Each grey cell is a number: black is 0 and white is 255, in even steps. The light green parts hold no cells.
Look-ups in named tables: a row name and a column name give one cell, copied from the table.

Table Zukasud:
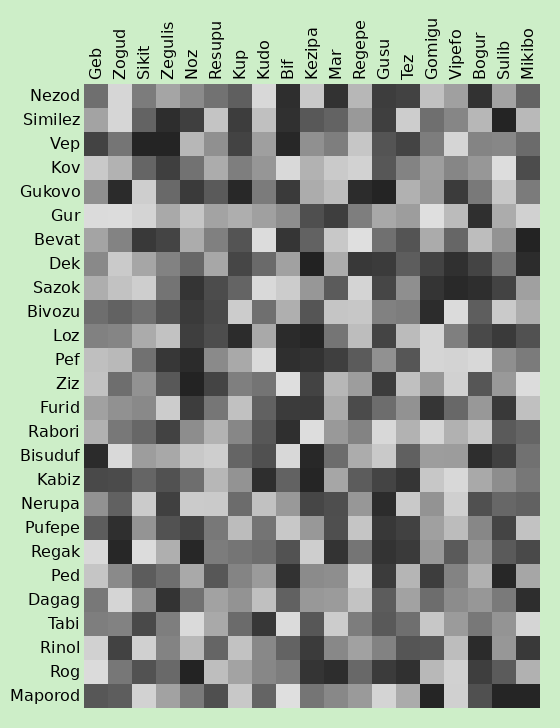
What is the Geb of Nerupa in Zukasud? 146
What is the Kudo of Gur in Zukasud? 160
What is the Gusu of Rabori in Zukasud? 216
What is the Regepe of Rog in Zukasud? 104
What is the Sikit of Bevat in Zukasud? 57
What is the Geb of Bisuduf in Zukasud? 43
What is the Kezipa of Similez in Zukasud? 88
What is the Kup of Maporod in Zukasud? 200
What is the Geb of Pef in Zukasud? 191
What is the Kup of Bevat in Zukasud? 84
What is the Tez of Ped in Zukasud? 181
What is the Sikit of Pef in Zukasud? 113
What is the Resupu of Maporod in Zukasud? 79
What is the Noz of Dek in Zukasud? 103

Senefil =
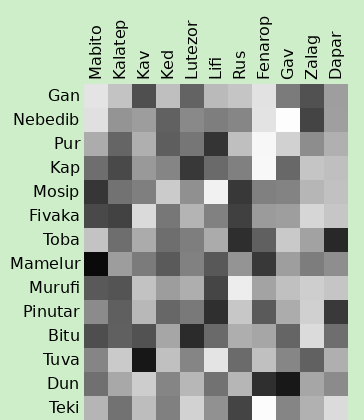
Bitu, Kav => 82
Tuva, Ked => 192
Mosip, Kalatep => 114
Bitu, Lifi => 106
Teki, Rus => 68
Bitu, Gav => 101

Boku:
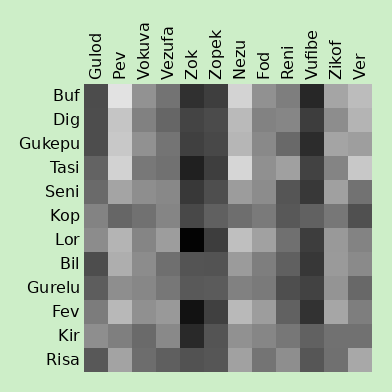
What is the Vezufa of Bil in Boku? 111
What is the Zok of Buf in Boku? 48
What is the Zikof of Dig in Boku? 141
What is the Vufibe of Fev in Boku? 50
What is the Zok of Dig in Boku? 68
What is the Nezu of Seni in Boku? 156
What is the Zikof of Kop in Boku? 119
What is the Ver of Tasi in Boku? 200
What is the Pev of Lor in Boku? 180
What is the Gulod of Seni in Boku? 106
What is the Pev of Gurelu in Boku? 142
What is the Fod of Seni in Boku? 140
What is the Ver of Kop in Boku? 80
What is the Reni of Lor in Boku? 112
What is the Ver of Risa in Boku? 168

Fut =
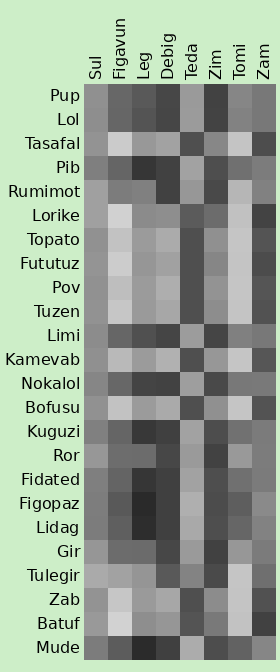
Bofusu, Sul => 145
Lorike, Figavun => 209
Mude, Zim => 77
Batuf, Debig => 150
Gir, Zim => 65
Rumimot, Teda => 151
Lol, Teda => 155
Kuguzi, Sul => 128
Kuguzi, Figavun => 101
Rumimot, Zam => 129
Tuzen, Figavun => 198
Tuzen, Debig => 167

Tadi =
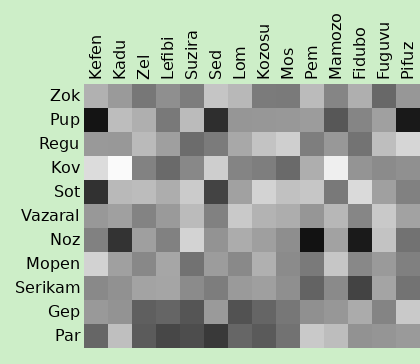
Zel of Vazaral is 131
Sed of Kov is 206
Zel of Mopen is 136
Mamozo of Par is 189
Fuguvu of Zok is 104
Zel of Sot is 188
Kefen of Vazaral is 152
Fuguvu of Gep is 132
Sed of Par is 57
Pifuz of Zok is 151
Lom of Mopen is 137

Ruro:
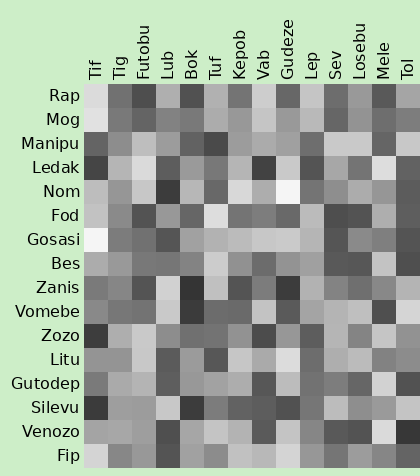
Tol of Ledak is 98
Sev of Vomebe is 180
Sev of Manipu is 201
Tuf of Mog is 172
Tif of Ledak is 69
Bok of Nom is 183
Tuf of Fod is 221
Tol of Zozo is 146
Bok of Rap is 81
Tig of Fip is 135
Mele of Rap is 89

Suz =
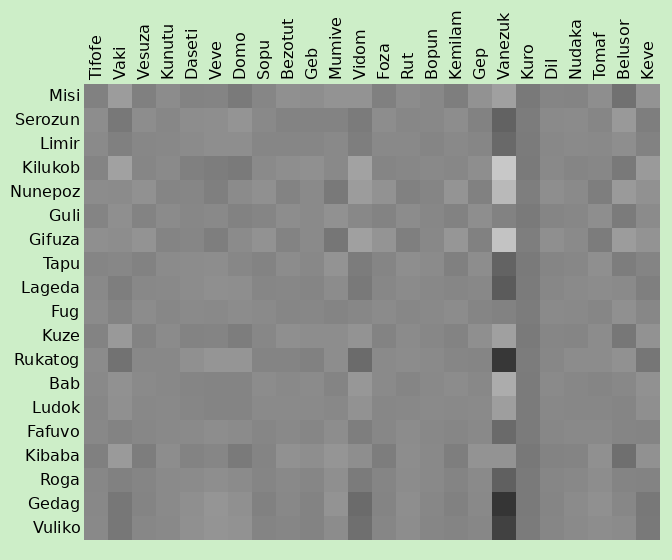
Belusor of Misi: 113
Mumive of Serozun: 131
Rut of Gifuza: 127
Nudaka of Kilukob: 133
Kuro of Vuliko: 123
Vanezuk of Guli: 130
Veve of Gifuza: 126
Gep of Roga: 138
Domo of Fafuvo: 139

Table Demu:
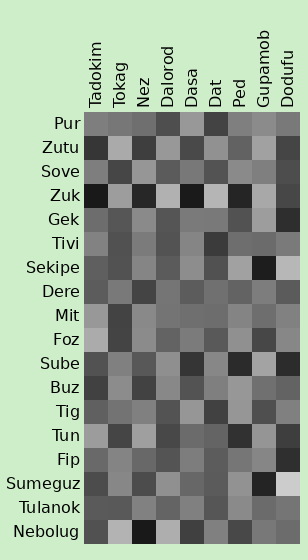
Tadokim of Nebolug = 81
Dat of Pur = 67
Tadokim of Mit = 152
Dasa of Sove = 120
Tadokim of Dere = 92
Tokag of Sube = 128
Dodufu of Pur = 121
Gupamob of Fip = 134
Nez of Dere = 68
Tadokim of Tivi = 130
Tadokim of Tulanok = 90
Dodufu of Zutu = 69

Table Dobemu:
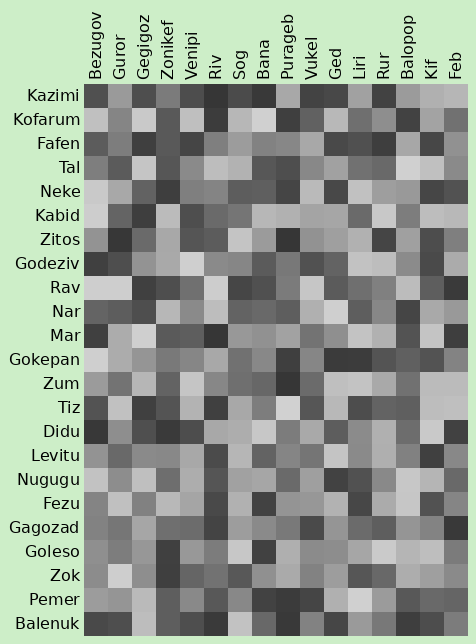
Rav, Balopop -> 188
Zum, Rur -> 169
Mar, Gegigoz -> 207
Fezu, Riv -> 73
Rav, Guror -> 206
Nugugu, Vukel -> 159
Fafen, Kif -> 71
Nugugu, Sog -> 161
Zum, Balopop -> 113
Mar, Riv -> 54
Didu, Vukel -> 169
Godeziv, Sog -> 134
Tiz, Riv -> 64
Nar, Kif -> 169
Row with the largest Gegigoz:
Mar

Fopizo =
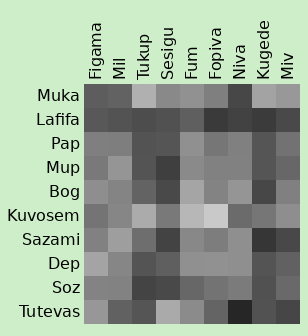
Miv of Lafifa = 73
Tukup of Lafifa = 77
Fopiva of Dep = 145
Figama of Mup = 121
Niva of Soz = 123
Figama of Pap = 127
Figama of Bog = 142
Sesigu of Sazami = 67
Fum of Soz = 103
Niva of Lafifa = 66

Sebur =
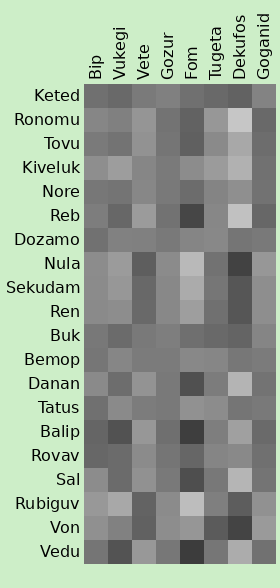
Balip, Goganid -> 106
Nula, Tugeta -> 114
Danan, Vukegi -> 109
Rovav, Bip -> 103
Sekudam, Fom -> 171
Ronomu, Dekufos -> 198
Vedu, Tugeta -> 118
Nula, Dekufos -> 66
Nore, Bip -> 119
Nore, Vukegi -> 116
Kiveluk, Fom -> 140
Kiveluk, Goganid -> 113
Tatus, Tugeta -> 140
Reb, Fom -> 70
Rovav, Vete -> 139
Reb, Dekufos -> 193
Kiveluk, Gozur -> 122
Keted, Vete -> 122
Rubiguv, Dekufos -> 93
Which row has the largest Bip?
Rubiguv

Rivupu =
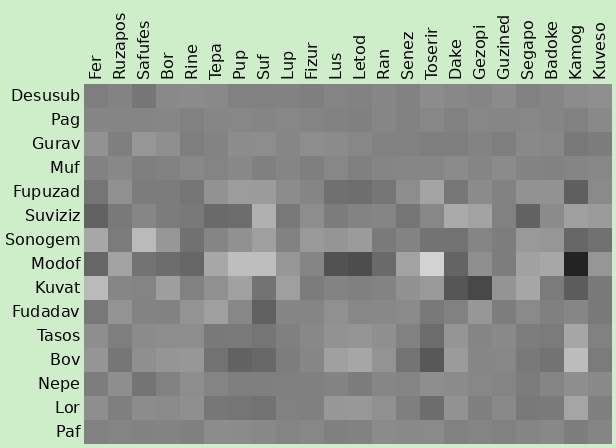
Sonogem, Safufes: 186
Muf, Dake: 138
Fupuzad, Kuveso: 138
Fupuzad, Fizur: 133
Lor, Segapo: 121
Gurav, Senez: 129
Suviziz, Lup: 120
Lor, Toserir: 109
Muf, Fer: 130
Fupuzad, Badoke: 146
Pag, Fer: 133
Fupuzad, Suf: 155
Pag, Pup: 135
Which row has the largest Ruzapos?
Modof

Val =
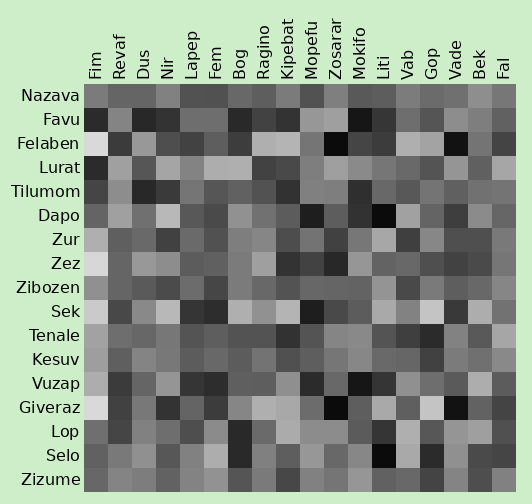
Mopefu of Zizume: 129
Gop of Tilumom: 116
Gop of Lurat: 84
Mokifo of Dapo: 50
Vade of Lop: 149
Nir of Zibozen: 75
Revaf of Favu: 132
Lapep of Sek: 53
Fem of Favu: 110
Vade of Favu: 141
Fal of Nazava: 119
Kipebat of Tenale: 50
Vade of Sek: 57
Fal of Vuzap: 92
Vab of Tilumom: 88
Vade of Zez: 66
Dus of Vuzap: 101
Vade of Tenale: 130
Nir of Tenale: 119
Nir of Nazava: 129

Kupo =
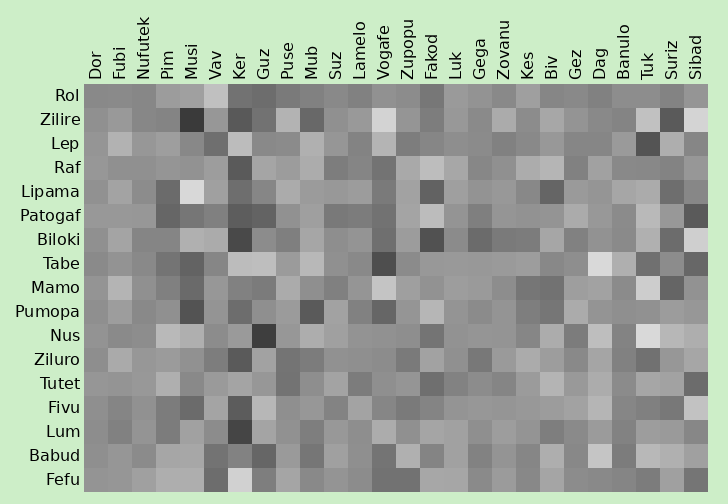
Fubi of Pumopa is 157
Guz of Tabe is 190
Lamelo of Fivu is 163
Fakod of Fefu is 167
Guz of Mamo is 123
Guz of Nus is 62
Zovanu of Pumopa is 148
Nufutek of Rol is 135
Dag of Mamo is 162
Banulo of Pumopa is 143
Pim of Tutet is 175
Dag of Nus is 190
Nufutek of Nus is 141
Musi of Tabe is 99
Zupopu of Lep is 125
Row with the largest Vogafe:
Zilire

